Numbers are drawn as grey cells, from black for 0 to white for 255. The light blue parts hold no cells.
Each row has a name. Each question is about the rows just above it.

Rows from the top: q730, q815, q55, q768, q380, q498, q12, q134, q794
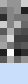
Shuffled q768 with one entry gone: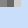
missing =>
[190]
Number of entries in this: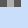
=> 3
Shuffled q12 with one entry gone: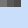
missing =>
[163]

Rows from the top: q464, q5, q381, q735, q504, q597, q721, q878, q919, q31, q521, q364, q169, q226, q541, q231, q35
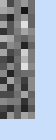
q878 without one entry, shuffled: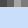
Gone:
[208]
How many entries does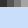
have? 4
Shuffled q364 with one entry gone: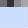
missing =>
[62]
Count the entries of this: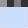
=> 4

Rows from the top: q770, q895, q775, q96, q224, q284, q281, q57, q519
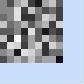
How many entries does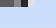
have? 5
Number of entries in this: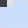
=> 2
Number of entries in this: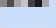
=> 7
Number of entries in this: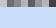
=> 8
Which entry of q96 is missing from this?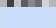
[150]
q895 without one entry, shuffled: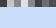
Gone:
[122]
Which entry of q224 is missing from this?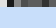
[39]

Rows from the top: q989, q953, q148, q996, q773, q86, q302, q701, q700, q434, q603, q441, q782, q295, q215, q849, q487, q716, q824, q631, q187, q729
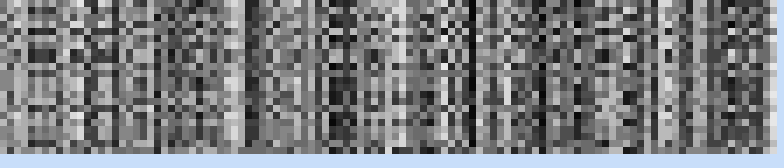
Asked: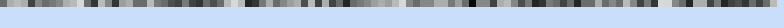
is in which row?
q302
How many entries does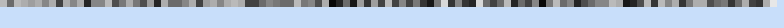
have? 111
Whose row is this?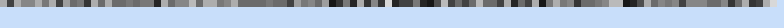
q729
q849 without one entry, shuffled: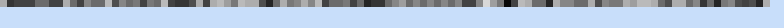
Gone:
[202]
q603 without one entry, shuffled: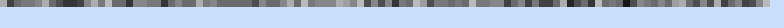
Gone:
[92]
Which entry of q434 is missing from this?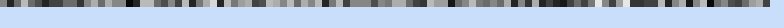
[146]

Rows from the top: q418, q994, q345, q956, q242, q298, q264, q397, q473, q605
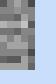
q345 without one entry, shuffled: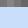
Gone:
[163]
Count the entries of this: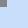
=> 1
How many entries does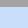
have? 4
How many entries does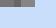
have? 5
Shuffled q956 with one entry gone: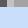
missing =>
[179]
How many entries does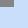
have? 2

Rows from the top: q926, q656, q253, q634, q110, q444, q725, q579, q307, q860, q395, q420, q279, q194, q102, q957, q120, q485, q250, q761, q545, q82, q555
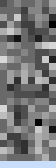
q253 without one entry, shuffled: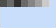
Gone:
[146]
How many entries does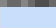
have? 8
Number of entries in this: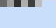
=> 6
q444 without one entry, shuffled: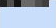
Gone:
[92]
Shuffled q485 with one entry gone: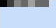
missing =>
[120]
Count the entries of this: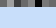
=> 8
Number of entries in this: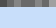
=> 8

